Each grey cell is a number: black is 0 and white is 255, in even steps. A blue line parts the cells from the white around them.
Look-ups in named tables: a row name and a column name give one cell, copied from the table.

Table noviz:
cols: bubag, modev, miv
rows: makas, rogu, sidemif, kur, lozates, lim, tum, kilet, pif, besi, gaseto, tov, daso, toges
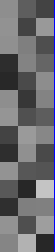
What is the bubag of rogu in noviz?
146
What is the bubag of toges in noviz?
133
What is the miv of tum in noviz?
93
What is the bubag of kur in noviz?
45
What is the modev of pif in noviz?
144
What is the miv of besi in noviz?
84
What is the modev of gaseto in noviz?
39
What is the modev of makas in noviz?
94
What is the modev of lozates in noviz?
74
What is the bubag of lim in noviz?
142
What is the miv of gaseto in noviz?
196
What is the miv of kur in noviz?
101
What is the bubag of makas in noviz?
142
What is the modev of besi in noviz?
87
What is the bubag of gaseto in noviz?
88
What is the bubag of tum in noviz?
149
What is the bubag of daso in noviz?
147
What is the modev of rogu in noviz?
67
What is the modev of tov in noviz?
127
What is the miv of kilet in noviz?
135
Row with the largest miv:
gaseto

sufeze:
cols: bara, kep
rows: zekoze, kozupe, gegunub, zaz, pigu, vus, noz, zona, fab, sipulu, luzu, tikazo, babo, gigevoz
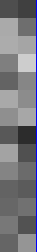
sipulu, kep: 107
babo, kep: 82
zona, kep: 44
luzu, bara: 99
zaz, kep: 205
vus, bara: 169

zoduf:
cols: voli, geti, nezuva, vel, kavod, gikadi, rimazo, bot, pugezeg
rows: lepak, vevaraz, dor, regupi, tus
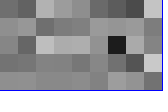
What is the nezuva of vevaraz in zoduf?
111
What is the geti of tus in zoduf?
144
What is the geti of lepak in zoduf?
98
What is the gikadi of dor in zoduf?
146
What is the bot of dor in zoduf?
170
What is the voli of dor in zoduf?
134
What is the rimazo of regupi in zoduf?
113
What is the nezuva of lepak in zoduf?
178
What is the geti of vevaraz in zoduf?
151
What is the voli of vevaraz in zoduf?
143
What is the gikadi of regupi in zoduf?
135
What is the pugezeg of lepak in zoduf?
196
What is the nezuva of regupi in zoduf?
131
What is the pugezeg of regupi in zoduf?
201
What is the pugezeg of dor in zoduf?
132
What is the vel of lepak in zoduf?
156
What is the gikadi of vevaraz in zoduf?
154

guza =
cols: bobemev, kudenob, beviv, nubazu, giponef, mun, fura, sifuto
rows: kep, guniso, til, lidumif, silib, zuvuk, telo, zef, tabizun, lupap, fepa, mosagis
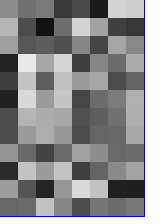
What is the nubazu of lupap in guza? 196
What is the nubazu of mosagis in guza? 134
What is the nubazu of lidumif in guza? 214
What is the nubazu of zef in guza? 153
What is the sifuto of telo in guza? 175
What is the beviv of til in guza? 93
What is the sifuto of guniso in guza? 54
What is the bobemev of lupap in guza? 41
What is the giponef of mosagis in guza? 76
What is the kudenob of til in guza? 87
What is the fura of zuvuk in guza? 124
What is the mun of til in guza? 68
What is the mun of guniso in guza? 162
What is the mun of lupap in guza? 100
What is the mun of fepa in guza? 194
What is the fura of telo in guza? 112
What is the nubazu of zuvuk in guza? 198
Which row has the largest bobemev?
guniso

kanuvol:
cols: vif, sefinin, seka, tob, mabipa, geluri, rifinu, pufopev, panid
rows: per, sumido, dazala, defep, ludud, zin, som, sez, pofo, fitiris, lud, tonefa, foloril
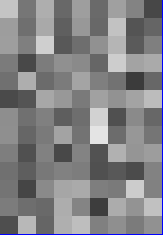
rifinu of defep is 205
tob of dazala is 88
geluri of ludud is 127
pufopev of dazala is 90
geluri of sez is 228
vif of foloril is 78
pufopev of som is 138
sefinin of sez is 102
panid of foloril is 145

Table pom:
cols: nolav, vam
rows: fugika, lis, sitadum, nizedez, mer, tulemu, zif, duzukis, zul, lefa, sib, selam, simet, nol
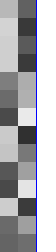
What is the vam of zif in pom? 234
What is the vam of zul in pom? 120
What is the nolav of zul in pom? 196
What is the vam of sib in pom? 228
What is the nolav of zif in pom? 74
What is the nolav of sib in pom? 73
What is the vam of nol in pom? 110
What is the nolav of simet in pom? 106
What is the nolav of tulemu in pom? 107
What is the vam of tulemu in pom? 176
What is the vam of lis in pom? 57
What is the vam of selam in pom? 59
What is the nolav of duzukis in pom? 202
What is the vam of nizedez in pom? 58
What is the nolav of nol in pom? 100
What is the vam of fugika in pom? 97
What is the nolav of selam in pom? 205

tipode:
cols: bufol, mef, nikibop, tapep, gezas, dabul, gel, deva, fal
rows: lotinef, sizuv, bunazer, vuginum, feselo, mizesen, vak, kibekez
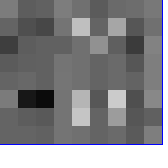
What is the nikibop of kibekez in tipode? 97
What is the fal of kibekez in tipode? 126
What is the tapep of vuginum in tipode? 116
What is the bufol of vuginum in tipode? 91
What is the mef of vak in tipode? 93
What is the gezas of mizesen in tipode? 181
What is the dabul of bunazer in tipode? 145
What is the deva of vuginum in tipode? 86
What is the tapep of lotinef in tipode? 125
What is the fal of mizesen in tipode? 136
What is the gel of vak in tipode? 156
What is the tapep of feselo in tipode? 117
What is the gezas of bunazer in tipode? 112
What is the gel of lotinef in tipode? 106
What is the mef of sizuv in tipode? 79
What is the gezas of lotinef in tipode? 112
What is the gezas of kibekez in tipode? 112
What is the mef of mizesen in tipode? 23
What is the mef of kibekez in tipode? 100
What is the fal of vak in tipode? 96
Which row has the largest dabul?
bunazer

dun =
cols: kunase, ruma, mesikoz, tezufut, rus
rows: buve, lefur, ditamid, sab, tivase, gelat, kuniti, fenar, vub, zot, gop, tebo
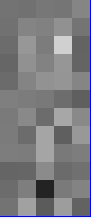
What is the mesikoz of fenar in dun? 165
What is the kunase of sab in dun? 102
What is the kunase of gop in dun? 108
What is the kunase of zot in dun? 101
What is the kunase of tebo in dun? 115
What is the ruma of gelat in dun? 124
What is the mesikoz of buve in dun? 119
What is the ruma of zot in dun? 102
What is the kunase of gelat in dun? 127
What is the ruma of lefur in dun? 132
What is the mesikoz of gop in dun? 35
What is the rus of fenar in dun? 152
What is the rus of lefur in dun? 116
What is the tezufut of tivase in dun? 149
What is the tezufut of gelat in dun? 109
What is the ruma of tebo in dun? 161
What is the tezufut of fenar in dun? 95
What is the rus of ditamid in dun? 99
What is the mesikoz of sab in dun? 130
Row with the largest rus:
fenar

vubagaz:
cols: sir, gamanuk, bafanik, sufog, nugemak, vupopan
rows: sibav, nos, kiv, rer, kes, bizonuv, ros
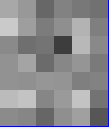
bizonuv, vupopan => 115
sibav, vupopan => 113
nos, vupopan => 127
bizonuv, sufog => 154
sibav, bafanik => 103
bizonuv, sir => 187
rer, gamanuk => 164
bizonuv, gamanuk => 195
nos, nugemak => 179
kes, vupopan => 130
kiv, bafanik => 116
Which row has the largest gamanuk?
bizonuv

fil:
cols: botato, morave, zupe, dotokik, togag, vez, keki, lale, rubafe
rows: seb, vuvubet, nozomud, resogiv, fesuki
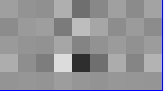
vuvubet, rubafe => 140
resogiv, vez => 111
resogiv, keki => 172
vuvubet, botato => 140
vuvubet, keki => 141
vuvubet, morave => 154
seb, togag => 111
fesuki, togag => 150
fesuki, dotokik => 157

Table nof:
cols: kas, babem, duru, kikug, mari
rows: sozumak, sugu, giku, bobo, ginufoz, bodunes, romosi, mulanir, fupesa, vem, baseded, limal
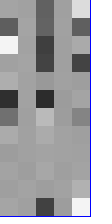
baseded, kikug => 162
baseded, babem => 163
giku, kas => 244
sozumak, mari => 220
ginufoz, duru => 153
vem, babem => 158
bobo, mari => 67
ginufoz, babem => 162
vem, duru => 167
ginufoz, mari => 158
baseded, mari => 177
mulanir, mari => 159
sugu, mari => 95
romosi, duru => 186
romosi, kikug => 157
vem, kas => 163
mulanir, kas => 171
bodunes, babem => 162
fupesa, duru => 163
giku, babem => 162

